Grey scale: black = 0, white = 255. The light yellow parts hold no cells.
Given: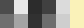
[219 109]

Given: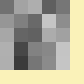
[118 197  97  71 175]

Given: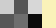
[215 110]

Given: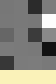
[124 120 122 123]

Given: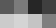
[ 63 196]

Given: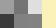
[223 129]

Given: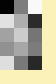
[249 174 162]

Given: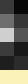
[  7 110]
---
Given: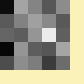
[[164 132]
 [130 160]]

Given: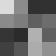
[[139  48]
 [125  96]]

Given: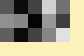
[[ 11  67]
 [135   4]]

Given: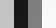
[[ 22 126]
 [ 23 127]]

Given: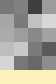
[[129  63]
 [122 193]]

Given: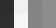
[[240 132]
 [246 132]]

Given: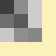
[[140 205]
 [ 89 205]]
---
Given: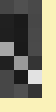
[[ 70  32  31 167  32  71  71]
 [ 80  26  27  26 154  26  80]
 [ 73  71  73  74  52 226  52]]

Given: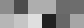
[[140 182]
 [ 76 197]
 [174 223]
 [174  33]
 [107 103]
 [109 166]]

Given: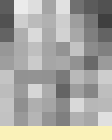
[[ 93  81  99 151 158 196 188 196 194]
 [235 206 175 171 173 146 155 143 153]
 [222 187 218 191 203 147 214 175 181]
 [165 177 171 164 166 146 172 165 148]
 [225 206 210 147 169 122 100 137 127]
 [112 158 168 195 146 185 158 217 177]
 [ 91 118 127 140 105 166 134 183 167]
 [ 81  63  99 128 155 205 190 185 224]]

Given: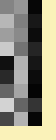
[[132 183 158 202  16  41 101 211  70]
 [150 127 138 115 178 183 165 101 178]
 [  6  24  12  37  22  12   4  52   6]]

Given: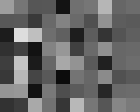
[[158  88  28  49  62  56 149  50]
 [118  89 221  65 195 183 152  60]
 [ 86  57 191  18  27  69  18 169]
 [ 87 105 110 131 103  89 121 114]
 [ 19 131  96 151 168  12  78  54]
 [112 106  29  64 147 116  91 184]
 [118  80  93 106  90 103 101 119]
 [182 146  52 144  32 139  39  86]
 [102  93  84 103 103  81 106 134]
 [108  90  95 105 109  89 108 122]]

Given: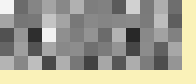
[[244 164  81 101 180]
 [107 118 149 159 135]
 [133 120  46  83 190]
 [164 196 241 167  73]
 [136 164 143 137 175]
 [177 120 126 141 119]
 [126 137 147 112  66]
 [129 133 107 123 167]
 [ 90 136 179 148  87]
 [209 138  40  70 173]
 [122 123 137 140 124]
 [174 189 162  97  77]
 [110  94 129 167 149]]

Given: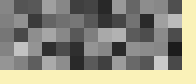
[[134 128 118 131 149]
 [ 84 145  73 194 130]
 [ 88  58 142 148  94]
 [160 100 166  47 170]
 [135 112 136  76 141]
 [ 63 119  88  47  41]
 [ 68  88 127 148  90]
 [ 40  51 169 135  64]
 [153  70 178  41 156]
 [102 115  91 145 105]
 [141  42  77 139  86]
 [136 160 139 135 202]
 [ 79 187  76  28  73]]
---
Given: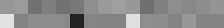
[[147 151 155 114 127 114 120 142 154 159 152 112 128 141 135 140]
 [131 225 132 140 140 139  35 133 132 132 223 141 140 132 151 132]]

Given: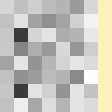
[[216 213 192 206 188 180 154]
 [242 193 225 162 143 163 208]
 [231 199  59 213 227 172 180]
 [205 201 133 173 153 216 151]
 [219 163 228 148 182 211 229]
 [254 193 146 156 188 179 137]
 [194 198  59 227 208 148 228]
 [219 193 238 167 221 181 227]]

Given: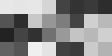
[[ 45 231 229 231 213  67  51  58]
 [185  84  45 200 150 125  67 208]
 [208  34  68  49 113 153 196 184]
 [179  98  85 239 227  65  58 203]]

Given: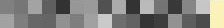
[[198 128 118 163  95  50 151 154  81 171  51 186 116  56 134]
 [ 75 162 126 103 101 145 126 161 201 110  98  52  61 146  93]]

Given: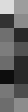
[[157 220]
 [139  50]
 [ 40 111]
 [ 82 125]
 [ 40 108]
 [ 40  13]
 [ 77 120]
 [140 109]]

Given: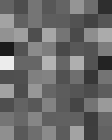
[[ 46  99  77 117  87 100 149 109]
 [ 86 163  97 117  94  93  82  67]
 [171 146 159  78 167 117  74 142]
 [126  27  83 139 125  73  88  83]
 [ 35 236 102 102 180 102 175  83]
 [116  79  80 128 131  81 111  55]
 [ 93 162  77 151 102  92  85  76]
 [154  78  99  88 131  91  69 116]
 [103 117 104 134  96  97  97  61]
 [ 98 143  89 110 139  92 163  62]]

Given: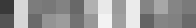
[[122  57 215 124 120 130 104 177 233 155 235 132 167 133]
 [106  84 214 106 148 156 114 152 243 160 235 100 133 129]]
